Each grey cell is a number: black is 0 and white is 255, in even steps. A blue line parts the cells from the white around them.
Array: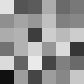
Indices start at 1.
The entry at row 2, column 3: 151
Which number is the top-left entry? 226
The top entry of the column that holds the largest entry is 91
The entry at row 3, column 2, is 178
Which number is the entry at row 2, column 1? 143
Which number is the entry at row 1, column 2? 84
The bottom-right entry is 199
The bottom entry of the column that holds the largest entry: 69
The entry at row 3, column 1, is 172
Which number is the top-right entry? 120
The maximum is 234

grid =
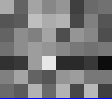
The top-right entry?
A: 113
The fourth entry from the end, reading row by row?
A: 179
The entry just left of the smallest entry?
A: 56
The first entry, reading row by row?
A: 172
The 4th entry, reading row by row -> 135
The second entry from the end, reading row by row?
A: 185
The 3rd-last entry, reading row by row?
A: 71
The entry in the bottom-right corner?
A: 63
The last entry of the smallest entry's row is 12
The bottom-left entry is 106
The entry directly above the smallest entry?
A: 120
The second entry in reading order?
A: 99
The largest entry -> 231
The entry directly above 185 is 120
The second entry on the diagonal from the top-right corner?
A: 128
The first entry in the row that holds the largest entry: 49
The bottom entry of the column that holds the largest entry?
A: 106

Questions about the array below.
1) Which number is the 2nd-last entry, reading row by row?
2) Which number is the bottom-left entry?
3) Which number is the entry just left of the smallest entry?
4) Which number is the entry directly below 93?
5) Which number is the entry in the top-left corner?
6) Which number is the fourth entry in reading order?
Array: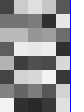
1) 56
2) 243
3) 48
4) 178
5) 68
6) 198
